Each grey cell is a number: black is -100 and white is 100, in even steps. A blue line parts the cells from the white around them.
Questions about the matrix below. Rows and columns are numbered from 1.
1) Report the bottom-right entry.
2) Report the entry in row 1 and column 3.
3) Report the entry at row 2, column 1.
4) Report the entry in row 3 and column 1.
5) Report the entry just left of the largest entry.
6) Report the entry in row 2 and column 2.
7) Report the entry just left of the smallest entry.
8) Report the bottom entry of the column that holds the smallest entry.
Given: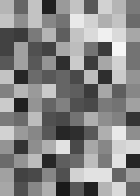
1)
-21
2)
53
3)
53
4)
-48
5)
-54
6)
11
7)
37
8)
-80

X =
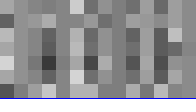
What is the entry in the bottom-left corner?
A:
-34
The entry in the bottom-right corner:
9
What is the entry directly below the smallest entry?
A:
-23
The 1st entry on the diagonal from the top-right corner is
9
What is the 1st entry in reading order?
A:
30
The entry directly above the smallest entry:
-28
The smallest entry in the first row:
-18
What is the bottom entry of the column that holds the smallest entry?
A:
55
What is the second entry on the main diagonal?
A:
14
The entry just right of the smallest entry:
-1
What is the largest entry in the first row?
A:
60
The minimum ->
-55
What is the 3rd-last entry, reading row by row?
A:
45
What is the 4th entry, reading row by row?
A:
-1
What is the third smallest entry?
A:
-39
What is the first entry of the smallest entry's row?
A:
66
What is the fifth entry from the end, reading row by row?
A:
35

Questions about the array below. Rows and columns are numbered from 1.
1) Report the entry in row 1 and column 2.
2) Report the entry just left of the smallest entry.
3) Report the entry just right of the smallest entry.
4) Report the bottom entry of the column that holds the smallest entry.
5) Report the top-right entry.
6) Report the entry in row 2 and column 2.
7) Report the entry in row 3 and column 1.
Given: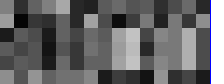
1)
-63
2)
22
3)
-57
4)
-34
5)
-69
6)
-96
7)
-79

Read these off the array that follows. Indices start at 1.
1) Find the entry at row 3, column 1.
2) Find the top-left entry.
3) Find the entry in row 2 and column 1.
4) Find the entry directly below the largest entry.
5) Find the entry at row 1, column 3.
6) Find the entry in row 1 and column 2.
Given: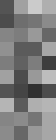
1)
4
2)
-34
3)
-40
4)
-8
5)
59
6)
26

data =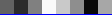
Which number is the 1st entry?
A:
-23
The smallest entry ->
-93
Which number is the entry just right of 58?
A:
11

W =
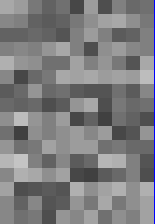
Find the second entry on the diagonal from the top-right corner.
12
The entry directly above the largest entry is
-12
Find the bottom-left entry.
6
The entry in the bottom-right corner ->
27
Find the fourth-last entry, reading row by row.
-12
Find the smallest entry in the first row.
-44
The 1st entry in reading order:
32
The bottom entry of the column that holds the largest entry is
-12
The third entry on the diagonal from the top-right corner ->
-29
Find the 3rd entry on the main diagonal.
-18
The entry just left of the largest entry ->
43
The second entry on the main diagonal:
0
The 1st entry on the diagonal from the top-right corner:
-12
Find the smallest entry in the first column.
-29
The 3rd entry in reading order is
-6
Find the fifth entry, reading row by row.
-12
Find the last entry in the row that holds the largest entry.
-34
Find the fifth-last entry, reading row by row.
27
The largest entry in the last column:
48

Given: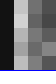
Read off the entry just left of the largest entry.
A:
-86
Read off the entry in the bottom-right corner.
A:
-33
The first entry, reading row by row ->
-86
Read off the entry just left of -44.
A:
-22
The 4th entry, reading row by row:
-38

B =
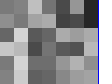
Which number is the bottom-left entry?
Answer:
2
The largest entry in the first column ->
55
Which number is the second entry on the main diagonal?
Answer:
-4
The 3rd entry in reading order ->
50
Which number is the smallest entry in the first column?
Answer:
-20
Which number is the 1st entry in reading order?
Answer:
-4
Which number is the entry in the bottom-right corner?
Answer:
28
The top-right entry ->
-70
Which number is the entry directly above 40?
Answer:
-36
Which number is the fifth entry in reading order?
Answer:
-42

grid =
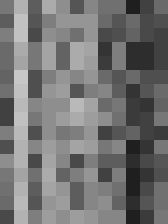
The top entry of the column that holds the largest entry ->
40
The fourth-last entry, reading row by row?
5
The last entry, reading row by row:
-7
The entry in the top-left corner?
-7
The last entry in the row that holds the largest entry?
-38
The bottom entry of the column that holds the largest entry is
40
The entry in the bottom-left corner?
-43
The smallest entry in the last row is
-76
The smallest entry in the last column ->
-54
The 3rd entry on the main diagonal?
-43
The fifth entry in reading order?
11
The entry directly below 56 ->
51
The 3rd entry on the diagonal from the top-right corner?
-22
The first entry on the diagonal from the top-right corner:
-17
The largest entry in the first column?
11
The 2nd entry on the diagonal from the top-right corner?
-43
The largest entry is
56
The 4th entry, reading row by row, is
34

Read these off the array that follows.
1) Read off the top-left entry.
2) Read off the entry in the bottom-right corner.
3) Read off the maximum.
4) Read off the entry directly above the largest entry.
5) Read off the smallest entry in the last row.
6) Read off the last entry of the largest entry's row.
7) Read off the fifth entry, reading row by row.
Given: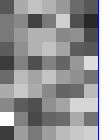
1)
-32
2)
62
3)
100
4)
7
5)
-53
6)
-10
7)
19

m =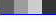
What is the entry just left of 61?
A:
23
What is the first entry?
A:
-26
